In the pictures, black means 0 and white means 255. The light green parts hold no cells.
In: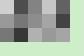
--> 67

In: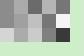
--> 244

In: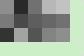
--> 113

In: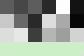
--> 7

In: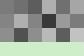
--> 123

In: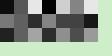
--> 23

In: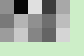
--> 189
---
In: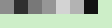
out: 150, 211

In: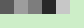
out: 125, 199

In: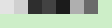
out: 66, 227

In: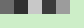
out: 200, 200

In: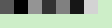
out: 51, 211

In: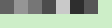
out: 76, 201

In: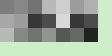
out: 76, 216
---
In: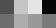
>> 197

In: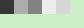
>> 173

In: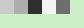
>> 173

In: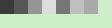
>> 86

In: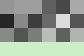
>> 158

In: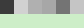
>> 209

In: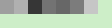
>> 176

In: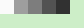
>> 158
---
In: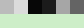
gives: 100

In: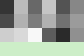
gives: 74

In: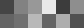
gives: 80

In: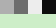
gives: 175

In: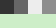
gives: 141

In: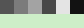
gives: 84
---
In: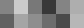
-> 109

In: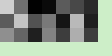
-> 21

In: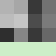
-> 197

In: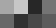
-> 49

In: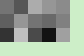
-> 116

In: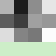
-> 61

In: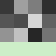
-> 76

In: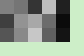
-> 168
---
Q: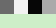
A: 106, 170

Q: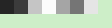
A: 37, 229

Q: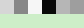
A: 214, 158

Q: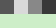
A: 86, 56

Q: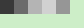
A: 57, 150

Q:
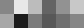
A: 134, 134
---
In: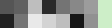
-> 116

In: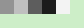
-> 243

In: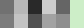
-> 101

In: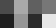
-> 31

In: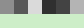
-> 67

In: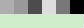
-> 120
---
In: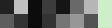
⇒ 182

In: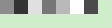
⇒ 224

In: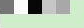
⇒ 198

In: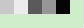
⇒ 200

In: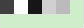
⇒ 208

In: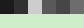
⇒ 109

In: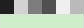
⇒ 210

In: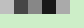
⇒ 170

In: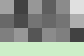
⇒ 174
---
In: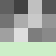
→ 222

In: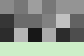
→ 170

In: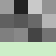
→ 136

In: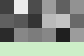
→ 135

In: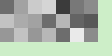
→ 109

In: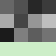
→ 127

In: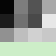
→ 190

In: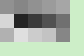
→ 204
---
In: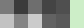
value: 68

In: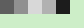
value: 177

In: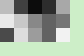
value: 45

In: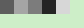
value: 36

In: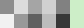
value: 208

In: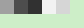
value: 242
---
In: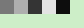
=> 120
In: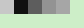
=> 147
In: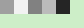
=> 159
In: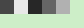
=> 101
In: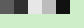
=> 92
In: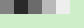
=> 130
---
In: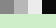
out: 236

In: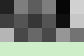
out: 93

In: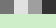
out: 159

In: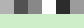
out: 136

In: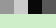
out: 8

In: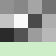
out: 165

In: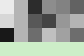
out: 44

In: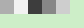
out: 61

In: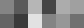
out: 182
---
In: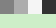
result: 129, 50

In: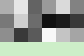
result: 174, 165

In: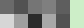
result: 106, 82

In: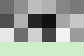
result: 110, 156

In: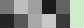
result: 119, 58

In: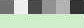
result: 113, 51

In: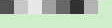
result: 82, 179
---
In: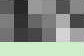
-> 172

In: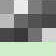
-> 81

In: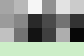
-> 115

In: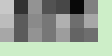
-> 110

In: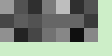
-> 102

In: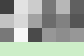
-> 129

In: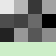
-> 106

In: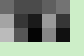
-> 154
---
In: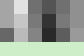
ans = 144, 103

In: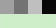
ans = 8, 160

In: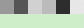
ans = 231, 153

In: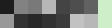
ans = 97, 153

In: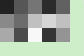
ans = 97, 169

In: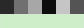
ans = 84, 41

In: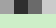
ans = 203, 162

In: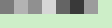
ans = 156, 123

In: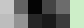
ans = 108, 189

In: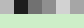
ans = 166, 186
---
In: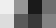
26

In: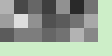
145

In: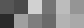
209

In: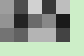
106

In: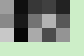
115

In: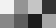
197
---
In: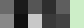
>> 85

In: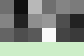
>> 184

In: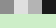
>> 180

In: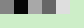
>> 168

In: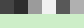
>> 155

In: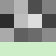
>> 77

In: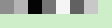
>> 4

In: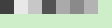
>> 199
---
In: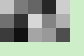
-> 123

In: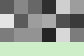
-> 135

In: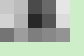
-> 188

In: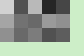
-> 81

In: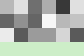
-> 224

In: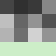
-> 48

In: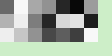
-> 248
